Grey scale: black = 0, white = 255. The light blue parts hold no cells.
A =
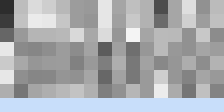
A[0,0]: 45
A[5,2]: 134
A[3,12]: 152
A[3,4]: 156
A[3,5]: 140
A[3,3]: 142
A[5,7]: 103
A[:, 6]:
[153, 149, 168, 163, 153, 166, 176]
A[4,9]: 120
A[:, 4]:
[184, 198, 184, 156, 156, 149, 184]
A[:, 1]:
[189, 194, 153, 138, 168, 143, 118]
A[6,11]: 236
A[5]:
[231, 143, 134, 135, 149, 145, 166, 103, 162, 120, 154, 206, 150, 131, 165, 153]
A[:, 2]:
[219, 235, 181, 134, 150, 134, 165]
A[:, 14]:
[145, 157, 200, 165, 141, 165, 192]
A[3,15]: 157
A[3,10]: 151
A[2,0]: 102
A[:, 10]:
[178, 178, 165, 151, 162, 154, 154]
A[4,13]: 173
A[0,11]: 77
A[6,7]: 126
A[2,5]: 217
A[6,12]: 171

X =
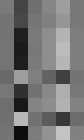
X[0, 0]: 122
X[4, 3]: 142
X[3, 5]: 126
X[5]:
[105, 157, 127, 99, 64, 116]
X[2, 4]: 179
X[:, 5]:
[120, 120, 125, 126, 126, 116, 119, 130, 108, 129]
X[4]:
[117, 30, 122, 142, 182, 126]
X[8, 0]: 112
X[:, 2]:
[112, 118, 122, 120, 122, 127, 114, 132, 113, 124]
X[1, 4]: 150
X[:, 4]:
[158, 150, 179, 187, 182, 64, 174, 177, 56, 195]
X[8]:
[112, 184, 113, 92, 56, 108]
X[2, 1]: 32

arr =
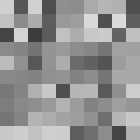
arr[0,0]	207
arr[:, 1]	[86, 139, 212, 132, 145, 135, 132, 137, 133, 205]
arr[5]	[137, 135, 131, 144, 147, 130, 141, 117, 169, 168]
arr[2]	[69, 212, 60, 91, 193, 172, 200, 203, 99, 192]
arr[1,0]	193
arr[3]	[138, 132, 116, 148, 154, 140, 135, 118, 161, 160]
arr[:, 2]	[209, 171, 60, 116, 87, 131, 176, 142, 180, 193]
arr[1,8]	218
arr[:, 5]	[140, 158, 172, 140, 106, 130, 182, 156, 157, 95]
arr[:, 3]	[79, 93, 91, 148, 147, 144, 200, 153, 172, 206]
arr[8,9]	199
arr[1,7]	80
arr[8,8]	182
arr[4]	[187, 145, 87, 147, 173, 106, 97, 84, 156, 169]
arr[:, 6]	[170, 217, 200, 135, 97, 141, 183, 130, 145, 111]
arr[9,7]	140
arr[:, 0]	[207, 193, 69, 138, 187, 137, 120, 125, 117, 200]
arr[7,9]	150

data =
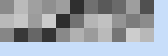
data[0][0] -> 138
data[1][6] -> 181
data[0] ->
[138, 186, 160, 143, 158, 47, 112, 89, 106, 158, 80]
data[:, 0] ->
[138, 185, 134]
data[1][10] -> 140
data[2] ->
[134, 56, 102, 52, 137, 177, 155, 186, 117, 205, 184]
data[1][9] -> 124
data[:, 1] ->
[186, 198, 56]
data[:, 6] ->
[112, 181, 155]

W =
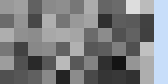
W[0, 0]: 153
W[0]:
[153, 160, 97, 138, 142, 119, 172, 101, 107, 221, 187]
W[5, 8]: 56
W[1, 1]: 148
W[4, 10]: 173
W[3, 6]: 87
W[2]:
[174, 144, 140, 168, 172, 165, 107, 140, 81, 98, 64]
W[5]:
[80, 86, 96, 137, 35, 140, 73, 53, 56, 49, 174]
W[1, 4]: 117
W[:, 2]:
[97, 71, 140, 136, 41, 96]
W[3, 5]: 177
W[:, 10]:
[187, 65, 64, 193, 173, 174]
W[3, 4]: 97

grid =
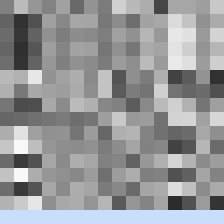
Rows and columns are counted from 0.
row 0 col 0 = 129
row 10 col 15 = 107
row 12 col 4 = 144
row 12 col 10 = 127
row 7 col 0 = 118
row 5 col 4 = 162
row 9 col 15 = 143
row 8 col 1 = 105
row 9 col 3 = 144
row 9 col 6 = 156
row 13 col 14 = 140
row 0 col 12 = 167
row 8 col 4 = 122
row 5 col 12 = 66
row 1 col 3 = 160
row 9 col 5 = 117
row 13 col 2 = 84
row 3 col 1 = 48
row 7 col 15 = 159
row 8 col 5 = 110
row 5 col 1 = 177
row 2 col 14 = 154
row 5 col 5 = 174
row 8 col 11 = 114
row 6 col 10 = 116
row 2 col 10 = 182
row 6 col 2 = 168
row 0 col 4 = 161
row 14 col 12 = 44
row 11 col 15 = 157
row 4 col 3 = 151
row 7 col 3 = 168
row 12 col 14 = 165
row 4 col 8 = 156
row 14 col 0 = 178
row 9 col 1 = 226
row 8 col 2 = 112

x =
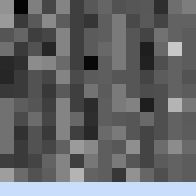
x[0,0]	146
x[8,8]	89
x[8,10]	105
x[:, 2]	[127, 89, 62, 82, 140, 82, 82, 85, 108, 82, 82, 68, 82]
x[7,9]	130
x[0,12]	110
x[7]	[113, 93, 85, 63, 132, 63, 43, 94, 122, 130, 30, 79, 180, 120]
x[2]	[85, 101, 62, 70, 132, 63, 91, 94, 122, 86, 68, 114, 98, 92]
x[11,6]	119
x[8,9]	86
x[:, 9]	[86, 73, 86, 86, 86, 86, 86, 130, 86, 86, 143, 86, 146]
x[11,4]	132
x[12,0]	158
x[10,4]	97
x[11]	[62, 58, 68, 99, 132, 63, 119, 94, 122, 86, 68, 91, 98, 92]
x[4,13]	92
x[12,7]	94
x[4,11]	79
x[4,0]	40
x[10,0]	113
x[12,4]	132
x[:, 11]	[46, 68, 114, 105, 79, 92, 79, 79, 79, 79, 108, 91, 79]
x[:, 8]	[82, 122, 122, 122, 122, 86, 122, 122, 89, 122, 88, 122, 55]
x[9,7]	106
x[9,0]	113
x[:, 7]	[101, 94, 94, 104, 94, 94, 91, 94, 94, 106, 94, 94, 94]
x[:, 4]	[132, 92, 132, 132, 106, 132, 90, 132, 132, 132, 97, 132, 132]

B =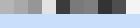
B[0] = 181
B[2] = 150
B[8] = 78
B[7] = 51
